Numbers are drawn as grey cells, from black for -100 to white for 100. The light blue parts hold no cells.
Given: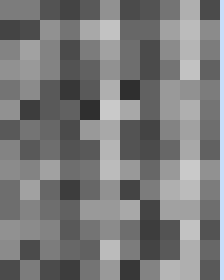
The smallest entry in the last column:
-41
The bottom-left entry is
-41
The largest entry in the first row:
37
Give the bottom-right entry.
-30
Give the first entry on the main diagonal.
-3
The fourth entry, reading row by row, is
-47
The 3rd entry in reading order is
-35
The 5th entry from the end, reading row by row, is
-57
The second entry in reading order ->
-3
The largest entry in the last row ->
42
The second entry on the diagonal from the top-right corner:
47
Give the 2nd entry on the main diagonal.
-41
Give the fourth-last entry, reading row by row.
3
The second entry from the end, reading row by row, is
37

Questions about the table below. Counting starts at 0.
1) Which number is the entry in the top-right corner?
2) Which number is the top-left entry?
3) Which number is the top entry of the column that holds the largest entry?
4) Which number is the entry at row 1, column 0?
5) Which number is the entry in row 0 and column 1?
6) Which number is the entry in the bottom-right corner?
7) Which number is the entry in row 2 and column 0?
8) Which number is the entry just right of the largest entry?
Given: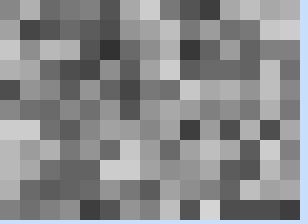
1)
38
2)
6
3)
-51
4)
27
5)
38
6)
-51
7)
55
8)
-39

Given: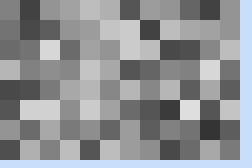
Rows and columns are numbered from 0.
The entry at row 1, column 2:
-27
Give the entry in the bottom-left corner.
-38
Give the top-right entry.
16
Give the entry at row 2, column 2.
69
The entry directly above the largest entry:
-27
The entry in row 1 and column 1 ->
-43
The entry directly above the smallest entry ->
-33
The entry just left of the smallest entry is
-10
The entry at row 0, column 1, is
-48
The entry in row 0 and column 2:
16
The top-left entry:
1
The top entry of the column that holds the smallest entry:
-48
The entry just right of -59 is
-27
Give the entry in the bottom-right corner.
-4
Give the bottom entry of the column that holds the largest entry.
-16
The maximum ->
74
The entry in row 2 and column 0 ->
-16
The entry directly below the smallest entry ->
32

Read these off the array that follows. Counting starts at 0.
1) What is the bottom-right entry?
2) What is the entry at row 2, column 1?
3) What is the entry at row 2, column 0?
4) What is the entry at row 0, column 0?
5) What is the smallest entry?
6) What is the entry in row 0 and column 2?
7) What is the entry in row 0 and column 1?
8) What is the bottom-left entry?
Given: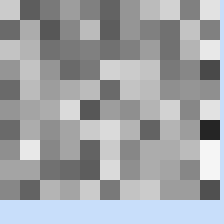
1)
-37
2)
41
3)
53
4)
59
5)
-71
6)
-5
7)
-27
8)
6

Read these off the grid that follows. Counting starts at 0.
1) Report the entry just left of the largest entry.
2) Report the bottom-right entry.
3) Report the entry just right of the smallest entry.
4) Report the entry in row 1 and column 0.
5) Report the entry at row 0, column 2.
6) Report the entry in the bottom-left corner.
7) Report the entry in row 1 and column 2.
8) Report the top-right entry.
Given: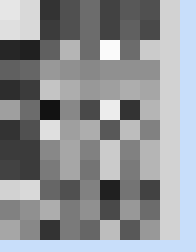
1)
-15
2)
65
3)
7
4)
75
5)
-60
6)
30
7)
-54
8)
65

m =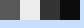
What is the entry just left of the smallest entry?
-59
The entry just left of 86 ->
-31
